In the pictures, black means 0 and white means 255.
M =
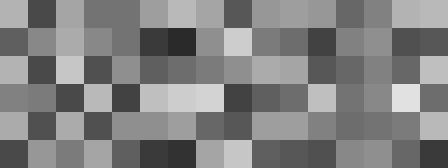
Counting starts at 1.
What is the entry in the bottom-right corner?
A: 58
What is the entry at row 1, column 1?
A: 179
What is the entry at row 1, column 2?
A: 73
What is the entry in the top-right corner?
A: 185
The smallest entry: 42
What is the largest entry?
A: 225
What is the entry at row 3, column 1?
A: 179
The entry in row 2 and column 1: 95
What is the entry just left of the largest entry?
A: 136
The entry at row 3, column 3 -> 198
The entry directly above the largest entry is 103
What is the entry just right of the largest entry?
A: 109
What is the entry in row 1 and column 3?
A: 165
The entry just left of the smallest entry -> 58
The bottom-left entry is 73
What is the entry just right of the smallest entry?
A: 143
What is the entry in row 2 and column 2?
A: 136
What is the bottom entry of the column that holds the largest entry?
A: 103

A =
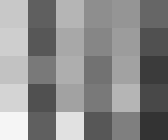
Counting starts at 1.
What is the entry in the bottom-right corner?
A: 51
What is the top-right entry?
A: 102
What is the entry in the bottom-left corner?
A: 245
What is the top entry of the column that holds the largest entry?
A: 200
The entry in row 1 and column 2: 95
